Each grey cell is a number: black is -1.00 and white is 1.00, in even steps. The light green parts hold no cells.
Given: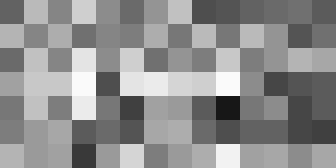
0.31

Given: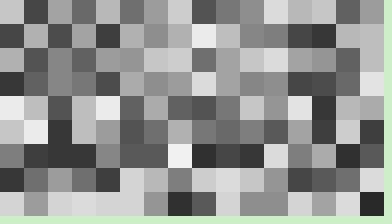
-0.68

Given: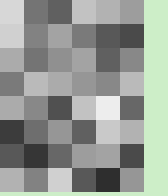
0.18

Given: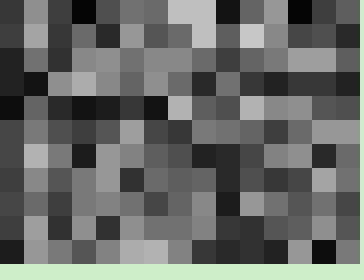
-0.05

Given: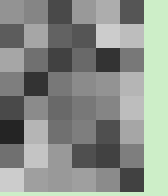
-0.49

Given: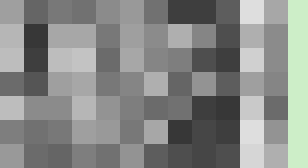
0.37

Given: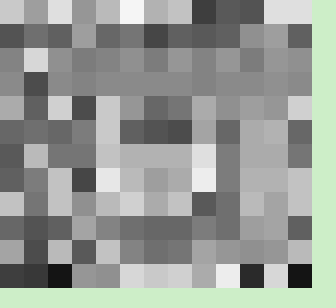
-0.84

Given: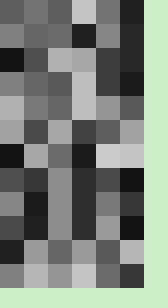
-0.58

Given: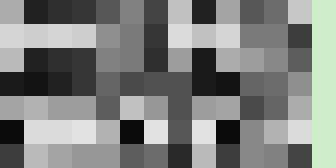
-0.47
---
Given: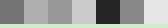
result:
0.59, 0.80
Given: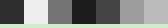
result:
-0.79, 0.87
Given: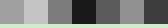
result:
-0.81, 0.54
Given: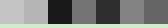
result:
-0.09, 0.53
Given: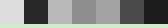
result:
0.11, 0.73
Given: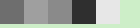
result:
0.08, 0.81
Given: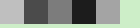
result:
-0.03, 0.50
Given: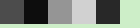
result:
0.17, 0.64
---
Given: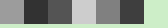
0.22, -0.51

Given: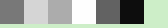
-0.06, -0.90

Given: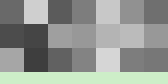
-0.18, -0.07

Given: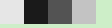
0.80, 0.53

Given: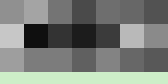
0.13, -0.31

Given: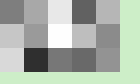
-0.01, 0.15

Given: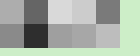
0.36, 0.48

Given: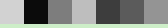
0.65, 0.16

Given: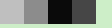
0.50, -0.45
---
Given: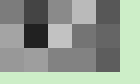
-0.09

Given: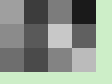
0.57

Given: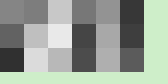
0.32

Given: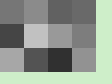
0.19

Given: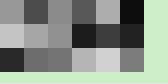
-0.52

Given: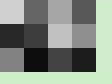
0.51

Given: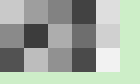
-0.14

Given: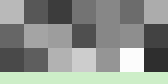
0.11

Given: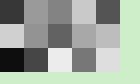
0.32
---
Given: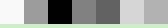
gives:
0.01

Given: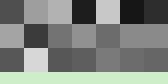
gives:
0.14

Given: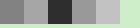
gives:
-0.64

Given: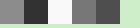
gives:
0.95

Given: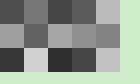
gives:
0.30

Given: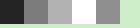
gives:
0.40

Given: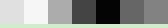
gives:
-0.47

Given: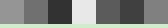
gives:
0.82

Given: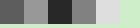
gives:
-0.69
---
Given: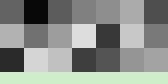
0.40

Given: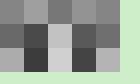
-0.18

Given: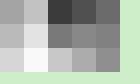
0.46

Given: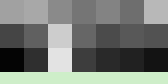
-0.46

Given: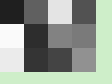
0.96

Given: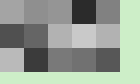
-0.37
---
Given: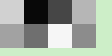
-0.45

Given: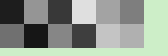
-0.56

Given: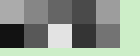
-0.21

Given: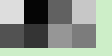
-0.24

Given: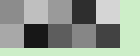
0.21

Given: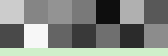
0.15

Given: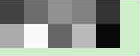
0.13

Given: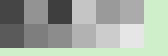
-0.52

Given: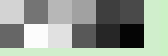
0.43
